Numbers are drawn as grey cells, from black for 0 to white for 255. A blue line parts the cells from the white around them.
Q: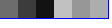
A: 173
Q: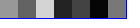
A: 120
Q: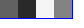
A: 131
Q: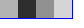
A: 213
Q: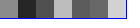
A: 210
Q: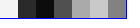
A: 130
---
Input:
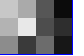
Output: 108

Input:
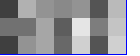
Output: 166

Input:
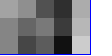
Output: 92

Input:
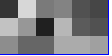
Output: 102

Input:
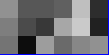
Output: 157

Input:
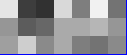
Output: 138

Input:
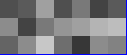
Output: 199

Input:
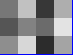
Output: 44
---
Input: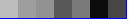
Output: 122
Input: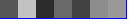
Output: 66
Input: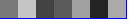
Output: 160
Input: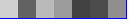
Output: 65
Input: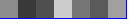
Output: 118
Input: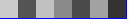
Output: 74
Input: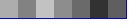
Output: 106
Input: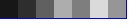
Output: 126
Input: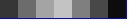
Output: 127
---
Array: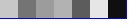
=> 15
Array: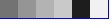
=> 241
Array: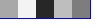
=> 125
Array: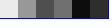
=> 46
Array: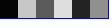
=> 144
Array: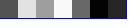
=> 38
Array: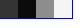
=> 245
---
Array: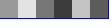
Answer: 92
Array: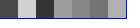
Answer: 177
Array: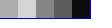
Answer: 12
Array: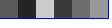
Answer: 153
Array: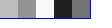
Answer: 115
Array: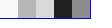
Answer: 141
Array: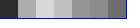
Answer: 110
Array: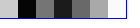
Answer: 250
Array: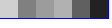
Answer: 34
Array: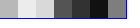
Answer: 126
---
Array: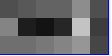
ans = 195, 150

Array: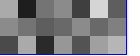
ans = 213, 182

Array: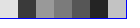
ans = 226, 195

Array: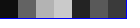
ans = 202, 179

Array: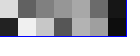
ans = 240, 220

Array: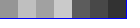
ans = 202, 191

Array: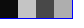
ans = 196, 174

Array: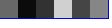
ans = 208, 134

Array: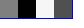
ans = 246, 127

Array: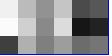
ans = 251, 240
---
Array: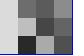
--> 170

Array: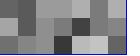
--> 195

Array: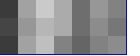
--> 130

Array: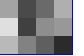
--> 95

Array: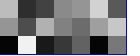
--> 5

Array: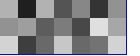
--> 115

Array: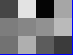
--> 92

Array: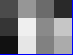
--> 129

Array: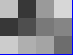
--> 164
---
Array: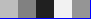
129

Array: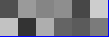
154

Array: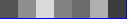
142

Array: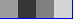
54

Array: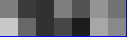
59

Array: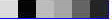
5

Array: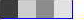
205
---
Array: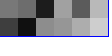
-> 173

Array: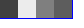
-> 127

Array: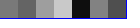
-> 130

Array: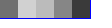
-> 134

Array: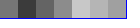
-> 181

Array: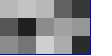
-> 172

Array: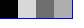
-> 110

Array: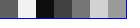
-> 210

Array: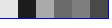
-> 127

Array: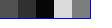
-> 218
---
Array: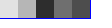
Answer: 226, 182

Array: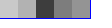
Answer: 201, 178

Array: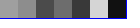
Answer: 213, 159

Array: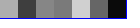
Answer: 208, 174

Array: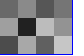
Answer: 198, 188

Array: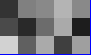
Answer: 210, 180

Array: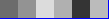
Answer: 220, 187

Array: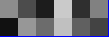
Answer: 202, 192
